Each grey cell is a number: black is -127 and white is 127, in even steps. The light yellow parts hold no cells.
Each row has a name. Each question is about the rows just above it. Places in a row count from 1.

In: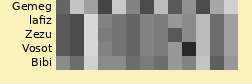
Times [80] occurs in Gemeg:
1
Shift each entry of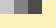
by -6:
[ 67  -3 -58]
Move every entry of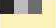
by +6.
[-82  65 -12]
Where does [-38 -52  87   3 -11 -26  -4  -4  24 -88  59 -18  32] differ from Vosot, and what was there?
7, [3]
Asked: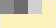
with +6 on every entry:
[ 17 -12  86]
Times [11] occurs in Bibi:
3
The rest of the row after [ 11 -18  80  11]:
[ 11 -18  -4 -18  24   3  67 -32  24]

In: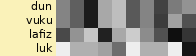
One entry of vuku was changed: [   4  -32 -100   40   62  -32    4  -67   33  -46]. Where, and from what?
6, [-38]
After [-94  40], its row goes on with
[  76   12  -46 -112  -74]
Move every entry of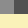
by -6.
[  6 -52]
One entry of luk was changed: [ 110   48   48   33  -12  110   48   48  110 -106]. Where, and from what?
5, [-18]
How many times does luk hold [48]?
4
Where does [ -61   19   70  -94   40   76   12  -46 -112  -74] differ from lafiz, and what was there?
1, [-54]

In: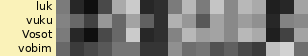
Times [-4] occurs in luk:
3
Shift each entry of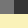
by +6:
[ -4 -68]
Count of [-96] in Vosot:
1

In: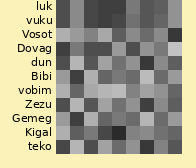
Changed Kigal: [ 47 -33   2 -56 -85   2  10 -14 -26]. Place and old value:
3, [-6]
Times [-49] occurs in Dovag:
3

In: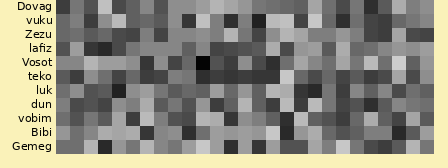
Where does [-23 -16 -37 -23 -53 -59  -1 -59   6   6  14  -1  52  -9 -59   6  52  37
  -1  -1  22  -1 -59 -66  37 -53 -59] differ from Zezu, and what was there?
16, [14]
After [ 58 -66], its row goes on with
[ 58  -9 -59 -45 -80 -37   6  -9 -16]
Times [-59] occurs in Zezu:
5
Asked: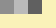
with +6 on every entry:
[ 20  64 -25]
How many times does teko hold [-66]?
5

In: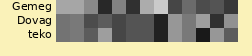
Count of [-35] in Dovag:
1
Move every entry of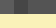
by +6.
[-29 -51 -37 -37]

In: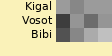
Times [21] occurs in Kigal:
0
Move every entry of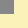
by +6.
[13]

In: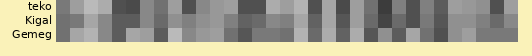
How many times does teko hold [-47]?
7
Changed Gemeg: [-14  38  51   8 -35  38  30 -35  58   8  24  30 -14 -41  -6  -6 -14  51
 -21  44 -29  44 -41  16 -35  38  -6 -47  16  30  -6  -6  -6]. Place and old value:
27, [-14]
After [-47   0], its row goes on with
[-35  30  24  16 -47  30]

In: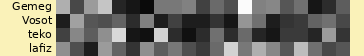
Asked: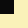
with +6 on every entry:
[-111]
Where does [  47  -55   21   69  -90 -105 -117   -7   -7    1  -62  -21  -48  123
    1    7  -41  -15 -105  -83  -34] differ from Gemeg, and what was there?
3, [27]
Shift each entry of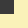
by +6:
[-63]
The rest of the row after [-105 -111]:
[  82  -83 -111  -83  -15  -83  -21  -90 -105  -69  -69  -90   27  -75]
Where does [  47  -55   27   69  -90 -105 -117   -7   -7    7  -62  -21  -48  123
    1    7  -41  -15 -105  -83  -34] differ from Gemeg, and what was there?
10, [1]
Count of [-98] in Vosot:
5
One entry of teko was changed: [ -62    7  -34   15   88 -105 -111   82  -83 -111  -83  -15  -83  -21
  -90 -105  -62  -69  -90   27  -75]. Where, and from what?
17, [-69]

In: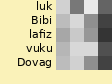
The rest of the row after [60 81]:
[ 15 -61]
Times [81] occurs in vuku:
0
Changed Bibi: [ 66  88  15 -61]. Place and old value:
1, [60]

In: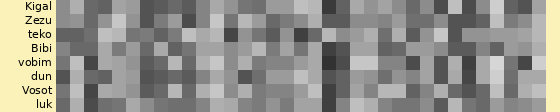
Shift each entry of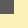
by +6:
[-30]
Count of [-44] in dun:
5
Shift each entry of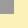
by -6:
[21]

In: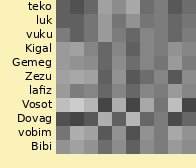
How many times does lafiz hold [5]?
4
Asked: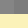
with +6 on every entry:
[11  3]
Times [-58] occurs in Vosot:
3
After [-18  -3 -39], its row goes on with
[-18]
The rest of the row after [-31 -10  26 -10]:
[ 18 -10  -3 -24 -10]
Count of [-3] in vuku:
4

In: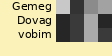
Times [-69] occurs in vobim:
2
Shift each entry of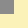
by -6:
[5]
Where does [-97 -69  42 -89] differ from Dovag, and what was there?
1, [-89]
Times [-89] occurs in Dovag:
2
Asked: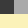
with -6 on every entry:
[-75  36]

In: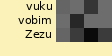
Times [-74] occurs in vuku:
1
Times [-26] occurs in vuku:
1
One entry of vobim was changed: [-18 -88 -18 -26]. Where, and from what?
4, [-18]
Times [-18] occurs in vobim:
3

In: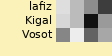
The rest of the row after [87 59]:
[-110   26]
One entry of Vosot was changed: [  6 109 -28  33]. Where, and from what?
4, [39]
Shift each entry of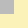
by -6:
[53]

